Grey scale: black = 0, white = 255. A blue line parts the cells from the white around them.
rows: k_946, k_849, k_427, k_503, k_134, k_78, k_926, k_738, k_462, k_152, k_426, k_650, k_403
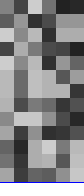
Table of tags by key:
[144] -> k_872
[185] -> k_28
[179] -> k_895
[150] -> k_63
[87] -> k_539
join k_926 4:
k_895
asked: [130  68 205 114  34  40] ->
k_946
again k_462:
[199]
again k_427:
[173]
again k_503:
[68]
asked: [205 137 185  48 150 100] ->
k_134

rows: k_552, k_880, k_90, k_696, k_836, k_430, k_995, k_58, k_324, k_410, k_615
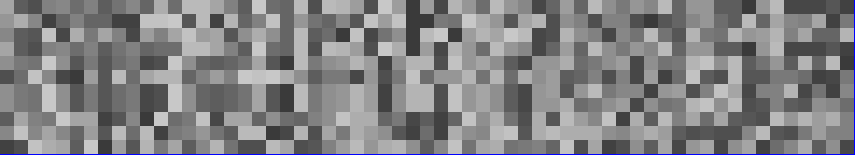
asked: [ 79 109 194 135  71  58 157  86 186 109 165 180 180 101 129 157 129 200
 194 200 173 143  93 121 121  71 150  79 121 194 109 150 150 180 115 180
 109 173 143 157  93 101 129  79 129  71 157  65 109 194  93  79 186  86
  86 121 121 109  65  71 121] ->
k_430
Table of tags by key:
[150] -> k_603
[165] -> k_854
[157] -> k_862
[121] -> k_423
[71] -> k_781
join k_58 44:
k_862
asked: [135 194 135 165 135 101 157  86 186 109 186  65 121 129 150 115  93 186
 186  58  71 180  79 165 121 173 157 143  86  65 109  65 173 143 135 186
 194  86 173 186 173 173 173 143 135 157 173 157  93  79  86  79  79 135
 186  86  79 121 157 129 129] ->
k_410
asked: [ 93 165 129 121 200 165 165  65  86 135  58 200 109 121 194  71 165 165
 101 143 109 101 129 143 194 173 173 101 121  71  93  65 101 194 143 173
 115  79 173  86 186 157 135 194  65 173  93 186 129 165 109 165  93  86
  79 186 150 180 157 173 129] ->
k_324

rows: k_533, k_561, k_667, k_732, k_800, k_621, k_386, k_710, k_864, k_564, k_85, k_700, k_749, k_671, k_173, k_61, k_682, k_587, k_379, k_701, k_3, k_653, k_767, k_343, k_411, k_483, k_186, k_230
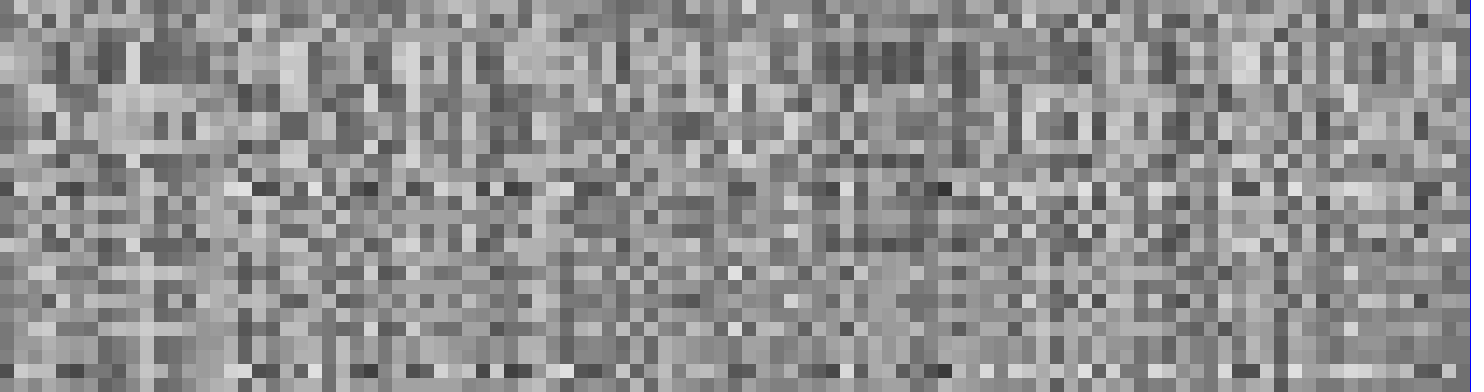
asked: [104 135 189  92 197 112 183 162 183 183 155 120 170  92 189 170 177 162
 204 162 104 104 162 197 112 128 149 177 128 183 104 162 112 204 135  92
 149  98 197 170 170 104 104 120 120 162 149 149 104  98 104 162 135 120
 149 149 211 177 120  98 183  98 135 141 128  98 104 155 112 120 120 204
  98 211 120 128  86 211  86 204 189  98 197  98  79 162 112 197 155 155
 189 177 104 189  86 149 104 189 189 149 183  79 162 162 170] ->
k_682
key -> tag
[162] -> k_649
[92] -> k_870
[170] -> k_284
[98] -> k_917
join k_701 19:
k_917

